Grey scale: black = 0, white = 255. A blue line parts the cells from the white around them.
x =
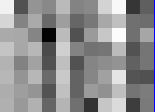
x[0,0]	241
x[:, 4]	[186, 158, 187, 208, 191, 201, 192, 180]
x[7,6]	50
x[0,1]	81
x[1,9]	112
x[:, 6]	[137, 120, 154, 114, 133, 134, 155, 50]
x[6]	[173, 158, 148, 83, 192, 99, 155, 145, 191, 116, 124]
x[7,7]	198
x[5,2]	183
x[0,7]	211
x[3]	[196, 167, 183, 75, 208, 131, 114, 117, 187, 82, 117]
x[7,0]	176
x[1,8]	192
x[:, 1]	[81, 131, 168, 167, 130, 148, 158, 153]
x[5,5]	99
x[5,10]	81
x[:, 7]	[211, 168, 199, 117, 141, 161, 145, 198]
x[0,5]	131
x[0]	[241, 81, 148, 137, 186, 131, 137, 211, 248, 54, 95]
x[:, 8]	[248, 192, 252, 187, 147, 228, 191, 219]

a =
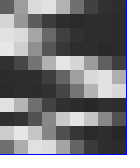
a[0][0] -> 95
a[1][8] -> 43
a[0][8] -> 46
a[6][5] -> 117
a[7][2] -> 111
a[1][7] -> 46
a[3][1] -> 207
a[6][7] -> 226
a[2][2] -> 166
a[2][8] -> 44
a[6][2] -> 44
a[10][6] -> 58
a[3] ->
[231, 207, 144, 85, 55, 45, 46, 41, 43]
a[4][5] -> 214
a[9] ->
[204, 230, 198, 133, 79, 53, 42, 45, 39]
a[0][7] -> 49
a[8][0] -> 47
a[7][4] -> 48
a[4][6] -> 156
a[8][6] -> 197
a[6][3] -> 49
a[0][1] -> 157
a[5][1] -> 45
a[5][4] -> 100
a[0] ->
[95, 157, 219, 225, 178, 112, 65, 49, 46]
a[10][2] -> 225
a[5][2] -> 46
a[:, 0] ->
[95, 213, 225, 231, 49, 44, 42, 225, 47, 204, 111]

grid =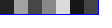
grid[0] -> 34
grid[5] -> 22
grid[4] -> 219

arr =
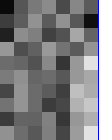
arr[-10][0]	10
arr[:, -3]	[74, 145, 82, 115, 53, 88, 63, 71, 55, 69]
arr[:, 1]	[86, 93, 141, 78, 102, 144, 148, 148, 100, 109]
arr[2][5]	167
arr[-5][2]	102
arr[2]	[32, 141, 127, 65, 82, 167, 99]
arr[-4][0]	70
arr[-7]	[151, 78, 97, 153, 115, 91, 148]
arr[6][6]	172
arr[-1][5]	156
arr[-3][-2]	178
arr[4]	[108, 102, 82, 137, 53, 152, 226]
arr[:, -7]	[10, 61, 32, 151, 108, 123, 70, 115, 59, 145]
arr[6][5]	191
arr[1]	[61, 93, 146, 91, 145, 88, 15]

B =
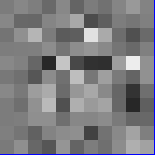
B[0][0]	124
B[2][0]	116
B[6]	[136, 121, 157, 171, 107, 151, 168, 137, 102, 51, 111]
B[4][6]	49
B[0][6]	124
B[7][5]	175
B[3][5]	141
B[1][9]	118
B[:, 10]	[131, 128, 106, 128, 145, 145, 111, 95, 104, 127, 162]
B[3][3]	141
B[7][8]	103
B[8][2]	143
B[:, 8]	[133, 125, 109, 117, 158, 122, 102, 103, 122, 137, 140]
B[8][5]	135
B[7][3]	186
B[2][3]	124
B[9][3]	131
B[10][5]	100
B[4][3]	40
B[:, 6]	[124, 76, 225, 149, 49, 119, 168, 154, 134, 66, 125]
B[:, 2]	[126, 103, 181, 127, 102, 86, 157, 145, 143, 97, 103]
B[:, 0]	[124, 135, 116, 125, 136, 120, 136, 124, 124, 127, 122]
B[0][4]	136
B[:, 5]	[100, 168, 94, 141, 72, 190, 151, 175, 135, 143, 100]
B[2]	[116, 144, 181, 124, 91, 94, 225, 170, 109, 80, 106]
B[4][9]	237
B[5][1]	112

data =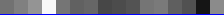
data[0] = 114
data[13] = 81
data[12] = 95
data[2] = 148
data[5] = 97
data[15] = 139

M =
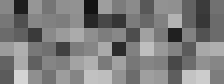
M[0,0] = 135
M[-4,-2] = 82
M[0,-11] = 146
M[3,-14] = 120
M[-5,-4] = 179
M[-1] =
[91, 212, 143, 115, 157, 133, 193, 190, 147, 108, 159, 153, 94, 195, 204, 125]
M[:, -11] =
[146, 143, 171, 125, 163, 133]
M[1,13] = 97
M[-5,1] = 79
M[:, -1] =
[113, 107, 107, 175, 134, 125]
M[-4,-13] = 138
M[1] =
[119, 79, 135, 129, 125, 143, 39, 72, 53, 124, 104, 129, 179, 97, 55, 107]
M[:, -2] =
[59, 55, 82, 168, 145, 204]
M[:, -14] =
[150, 135, 58, 120, 96, 143]
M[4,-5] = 128
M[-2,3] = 133
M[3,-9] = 170
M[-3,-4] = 131
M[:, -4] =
[144, 179, 32, 131, 72, 94]
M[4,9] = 119
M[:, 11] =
[146, 129, 121, 153, 128, 153]
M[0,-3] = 97
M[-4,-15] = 96

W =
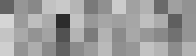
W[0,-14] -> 99
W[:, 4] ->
[201, 44, 81, 98]
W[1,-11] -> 171
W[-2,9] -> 168
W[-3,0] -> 213
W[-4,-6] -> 204
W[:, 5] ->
[181, 195, 180, 140]
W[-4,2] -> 136
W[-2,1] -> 169
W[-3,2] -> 190
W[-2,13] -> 148
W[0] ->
[99, 150, 136, 194, 201, 181, 121, 144, 204, 161, 178, 106, 160, 146]
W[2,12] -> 113
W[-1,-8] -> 156
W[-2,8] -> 139

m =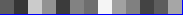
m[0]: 93
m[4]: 59
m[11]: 93

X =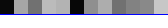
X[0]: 9
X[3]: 187
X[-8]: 179

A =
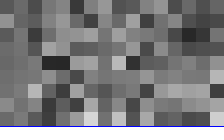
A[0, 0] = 88
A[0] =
[88, 106, 76, 119, 132, 57, 127, 151, 82, 89, 130, 148, 76, 105, 79, 101]
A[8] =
[106, 122, 89, 62, 112, 155, 213, 113, 192, 83, 168, 90, 99, 74, 79, 207]
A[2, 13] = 40
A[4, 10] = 92
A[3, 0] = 107
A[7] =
[138, 114, 132, 58, 93, 64, 167, 99, 136, 71, 142, 122, 117, 139, 147, 164]
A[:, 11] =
[148, 113, 110, 139, 96, 123, 152, 122, 90]
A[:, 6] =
[127, 65, 159, 95, 162, 129, 102, 167, 213]
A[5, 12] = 130
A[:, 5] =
[57, 105, 147, 91, 155, 73, 160, 64, 155]
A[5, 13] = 121
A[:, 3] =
[119, 130, 110, 162, 40, 142, 98, 58, 62]
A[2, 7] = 117
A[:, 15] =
[101, 73, 116, 82, 145, 182, 63, 164, 207]
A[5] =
[110, 116, 119, 142, 108, 73, 129, 117, 123, 125, 149, 123, 130, 121, 120, 182]
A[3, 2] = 85
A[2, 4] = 142
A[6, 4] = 61
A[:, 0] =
[88, 146, 90, 107, 104, 110, 113, 138, 106]
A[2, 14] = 54
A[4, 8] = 185
